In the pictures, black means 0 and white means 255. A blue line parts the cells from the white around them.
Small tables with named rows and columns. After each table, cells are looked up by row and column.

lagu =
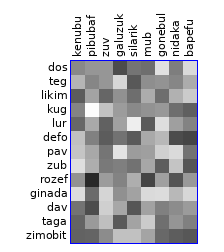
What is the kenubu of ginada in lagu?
221
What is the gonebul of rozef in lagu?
160
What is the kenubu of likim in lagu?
92
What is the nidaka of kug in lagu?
110
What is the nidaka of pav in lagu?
218
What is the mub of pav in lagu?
159
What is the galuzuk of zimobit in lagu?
193
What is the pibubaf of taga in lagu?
154
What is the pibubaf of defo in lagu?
129
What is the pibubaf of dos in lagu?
150
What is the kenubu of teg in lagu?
181
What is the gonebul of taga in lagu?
111
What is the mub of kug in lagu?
146
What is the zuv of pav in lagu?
117
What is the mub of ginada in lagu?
218
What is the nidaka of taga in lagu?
149
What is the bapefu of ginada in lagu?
215
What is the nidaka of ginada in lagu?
184
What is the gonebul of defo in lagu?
184

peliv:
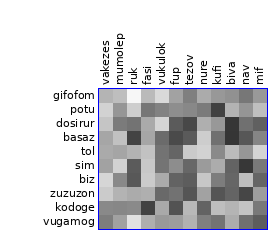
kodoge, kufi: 190
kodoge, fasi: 66
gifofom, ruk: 247
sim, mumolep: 210
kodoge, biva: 180
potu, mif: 191
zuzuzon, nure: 162
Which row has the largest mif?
tol

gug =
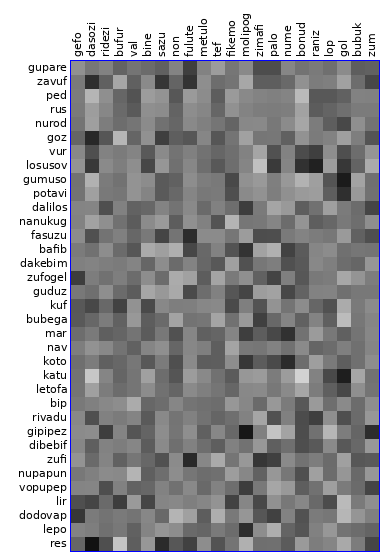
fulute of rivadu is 129
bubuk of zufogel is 148
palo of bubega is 104
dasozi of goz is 40
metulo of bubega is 118
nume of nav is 113
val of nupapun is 180
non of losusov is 112
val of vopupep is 98
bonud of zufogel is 87
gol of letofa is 71
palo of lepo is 174
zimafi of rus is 125
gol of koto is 94
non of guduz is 169
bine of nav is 133

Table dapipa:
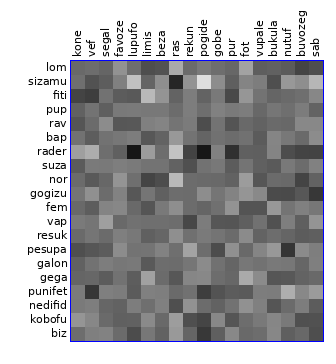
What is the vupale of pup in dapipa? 104
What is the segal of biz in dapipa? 130
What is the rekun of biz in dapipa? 101
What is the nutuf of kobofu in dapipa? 121
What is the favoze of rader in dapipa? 96
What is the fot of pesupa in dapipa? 105
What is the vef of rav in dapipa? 107
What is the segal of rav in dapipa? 140
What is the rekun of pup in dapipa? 125
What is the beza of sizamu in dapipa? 142
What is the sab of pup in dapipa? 99
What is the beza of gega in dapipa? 107
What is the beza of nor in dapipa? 77

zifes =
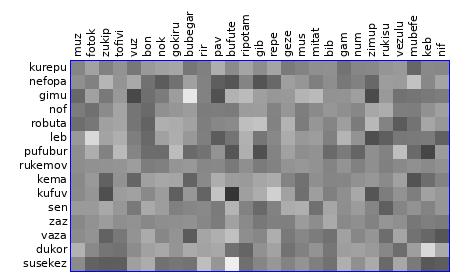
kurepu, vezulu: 153
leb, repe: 136
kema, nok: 167
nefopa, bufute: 85
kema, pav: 173
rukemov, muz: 141
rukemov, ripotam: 143
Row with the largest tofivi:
pufubur

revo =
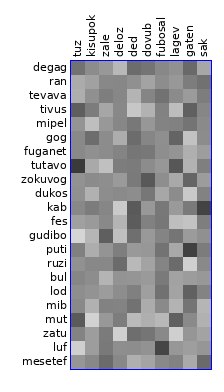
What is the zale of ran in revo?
136
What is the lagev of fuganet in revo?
148
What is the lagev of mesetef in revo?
130
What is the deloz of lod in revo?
141
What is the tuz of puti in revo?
128
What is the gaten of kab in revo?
122
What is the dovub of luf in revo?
146
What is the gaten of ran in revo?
125
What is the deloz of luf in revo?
142
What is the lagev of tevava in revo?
139
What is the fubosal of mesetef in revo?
137
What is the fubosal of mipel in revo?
131
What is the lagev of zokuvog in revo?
169
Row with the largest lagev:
zatu

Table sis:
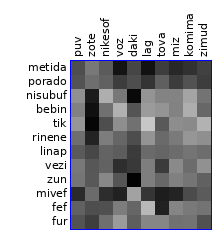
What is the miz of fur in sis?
113
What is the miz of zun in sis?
128
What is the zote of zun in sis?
88
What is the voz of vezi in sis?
46
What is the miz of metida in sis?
40
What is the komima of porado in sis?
82
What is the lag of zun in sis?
126
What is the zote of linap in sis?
71

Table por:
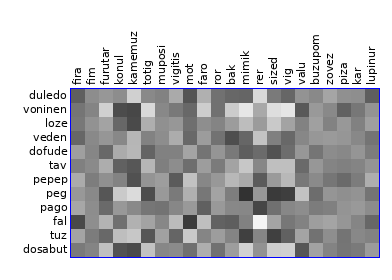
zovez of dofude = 140
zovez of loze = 130
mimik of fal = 129
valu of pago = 141
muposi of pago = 115
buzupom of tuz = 114
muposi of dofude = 129
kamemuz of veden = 182
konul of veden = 136

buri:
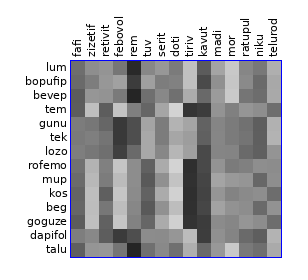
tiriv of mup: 49
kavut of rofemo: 73
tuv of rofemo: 97
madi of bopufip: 144
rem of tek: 78
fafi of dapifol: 126
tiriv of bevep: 172
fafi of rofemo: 113
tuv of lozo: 168
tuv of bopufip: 159
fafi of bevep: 92

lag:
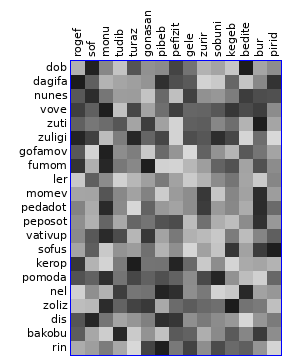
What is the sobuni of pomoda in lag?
37
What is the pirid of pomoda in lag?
103
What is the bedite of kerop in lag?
170
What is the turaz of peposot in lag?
102
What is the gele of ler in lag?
203
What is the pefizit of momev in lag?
155
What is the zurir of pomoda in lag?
73
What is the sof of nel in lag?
143
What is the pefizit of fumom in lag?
211
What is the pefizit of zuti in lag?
211
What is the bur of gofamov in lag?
117
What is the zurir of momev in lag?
56
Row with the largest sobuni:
nel

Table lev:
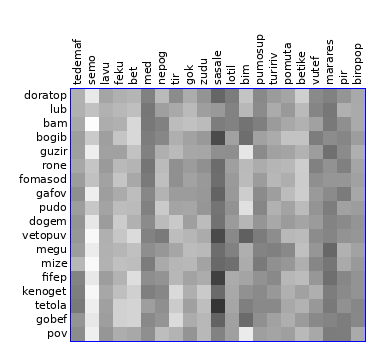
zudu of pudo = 150
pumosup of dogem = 149
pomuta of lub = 153
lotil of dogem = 155
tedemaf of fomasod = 156
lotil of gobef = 161
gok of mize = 184
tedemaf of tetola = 121
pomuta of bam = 168
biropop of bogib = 157
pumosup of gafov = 139
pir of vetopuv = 147
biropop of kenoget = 147
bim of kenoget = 145
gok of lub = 186
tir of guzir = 186
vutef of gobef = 137

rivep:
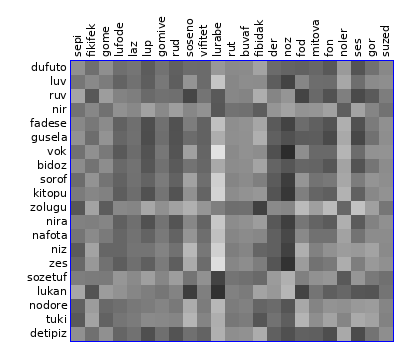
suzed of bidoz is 140
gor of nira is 130
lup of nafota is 99
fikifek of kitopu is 134
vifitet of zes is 108
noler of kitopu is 178
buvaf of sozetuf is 112
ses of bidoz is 83
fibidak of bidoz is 164
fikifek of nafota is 138
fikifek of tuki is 163
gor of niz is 163
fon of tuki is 163
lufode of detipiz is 101
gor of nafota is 140
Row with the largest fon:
zolugu

